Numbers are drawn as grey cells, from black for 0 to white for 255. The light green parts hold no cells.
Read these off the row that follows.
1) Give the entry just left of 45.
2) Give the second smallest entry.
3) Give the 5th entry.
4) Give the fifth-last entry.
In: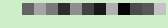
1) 121
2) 24
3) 142
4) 176

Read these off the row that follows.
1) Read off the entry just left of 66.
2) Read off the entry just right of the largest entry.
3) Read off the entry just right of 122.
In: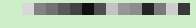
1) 89
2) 131
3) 206

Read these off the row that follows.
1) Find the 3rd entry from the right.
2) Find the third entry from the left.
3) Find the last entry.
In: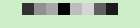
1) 213
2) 168
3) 26

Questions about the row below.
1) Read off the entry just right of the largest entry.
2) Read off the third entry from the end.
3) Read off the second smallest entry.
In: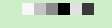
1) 195
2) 1
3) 57

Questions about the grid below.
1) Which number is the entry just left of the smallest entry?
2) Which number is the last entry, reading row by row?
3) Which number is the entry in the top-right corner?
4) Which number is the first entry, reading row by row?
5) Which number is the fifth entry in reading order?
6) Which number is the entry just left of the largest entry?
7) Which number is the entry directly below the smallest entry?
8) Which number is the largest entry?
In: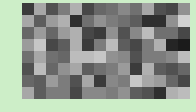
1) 37
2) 188
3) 145
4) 59
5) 176
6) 145
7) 188
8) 209

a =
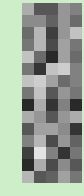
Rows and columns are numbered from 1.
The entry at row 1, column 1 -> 172
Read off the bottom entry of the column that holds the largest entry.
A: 87
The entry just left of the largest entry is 63
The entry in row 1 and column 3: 87
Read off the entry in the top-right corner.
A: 129
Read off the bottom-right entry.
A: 118
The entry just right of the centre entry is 150
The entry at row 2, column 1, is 139
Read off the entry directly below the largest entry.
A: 172
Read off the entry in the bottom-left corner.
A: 182
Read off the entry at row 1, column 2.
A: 87
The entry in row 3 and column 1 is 107
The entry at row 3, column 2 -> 182
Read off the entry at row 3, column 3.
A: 63

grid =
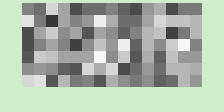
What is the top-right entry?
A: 121
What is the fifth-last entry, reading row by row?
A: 141
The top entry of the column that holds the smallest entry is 214
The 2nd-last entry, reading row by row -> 182
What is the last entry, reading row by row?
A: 151
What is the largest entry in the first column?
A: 226
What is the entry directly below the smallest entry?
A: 203
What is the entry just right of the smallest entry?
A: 163
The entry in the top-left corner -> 130
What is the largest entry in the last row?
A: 226
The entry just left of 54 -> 121
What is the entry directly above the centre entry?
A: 141
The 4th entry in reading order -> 163
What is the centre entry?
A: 151
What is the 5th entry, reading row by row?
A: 76
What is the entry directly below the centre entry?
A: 141
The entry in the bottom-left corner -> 214

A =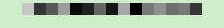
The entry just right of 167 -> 0
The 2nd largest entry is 167
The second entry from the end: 121
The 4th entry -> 156

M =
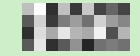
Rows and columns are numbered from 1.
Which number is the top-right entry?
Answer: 68
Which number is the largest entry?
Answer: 253
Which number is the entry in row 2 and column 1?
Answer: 90
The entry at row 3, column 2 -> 220
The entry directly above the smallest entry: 169
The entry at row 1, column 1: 191
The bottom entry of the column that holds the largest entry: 230
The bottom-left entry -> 90
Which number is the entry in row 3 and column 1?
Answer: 48
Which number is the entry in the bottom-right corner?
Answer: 113
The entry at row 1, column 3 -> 48
